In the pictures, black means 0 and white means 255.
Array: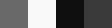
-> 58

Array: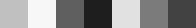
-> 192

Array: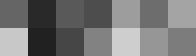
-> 164

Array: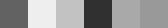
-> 169

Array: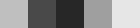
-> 159

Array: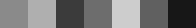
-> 138

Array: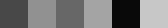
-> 145

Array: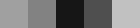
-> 130

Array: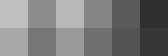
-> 168

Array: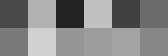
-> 177
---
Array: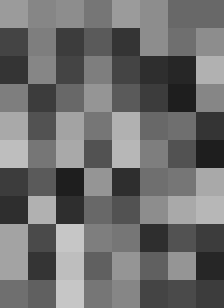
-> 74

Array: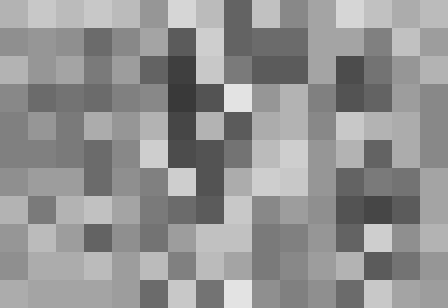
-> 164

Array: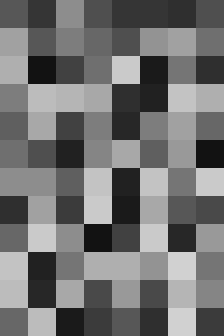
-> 209

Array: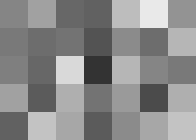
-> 167

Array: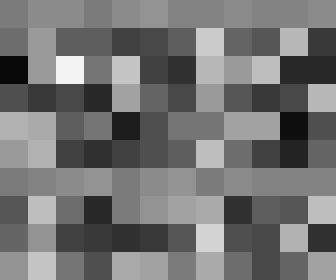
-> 101
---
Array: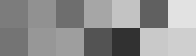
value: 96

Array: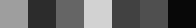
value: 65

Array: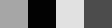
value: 166

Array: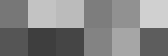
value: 85

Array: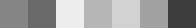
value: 133

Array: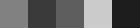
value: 94
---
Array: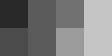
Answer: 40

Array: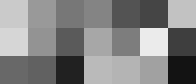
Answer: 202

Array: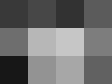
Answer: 57

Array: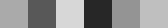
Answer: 170

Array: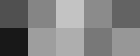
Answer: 80

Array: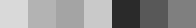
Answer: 217

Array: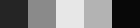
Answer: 37
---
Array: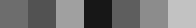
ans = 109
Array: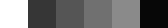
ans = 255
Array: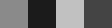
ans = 138
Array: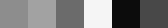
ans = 141
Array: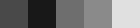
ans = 73
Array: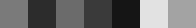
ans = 122
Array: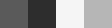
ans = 90
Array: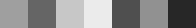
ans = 159
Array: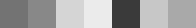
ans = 115
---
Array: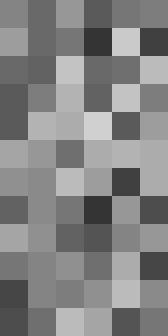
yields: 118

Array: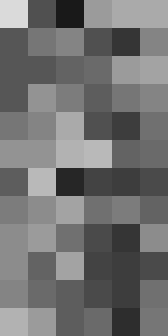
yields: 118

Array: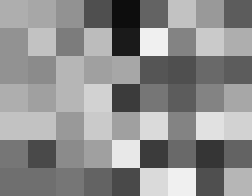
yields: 182

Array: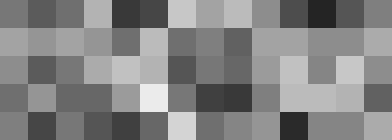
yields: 171

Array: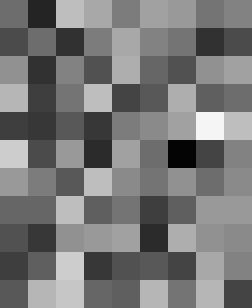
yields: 68

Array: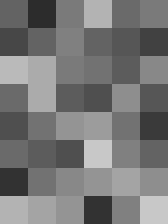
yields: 200

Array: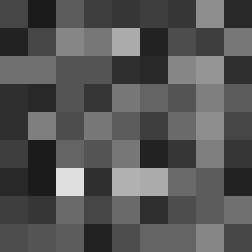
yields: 70
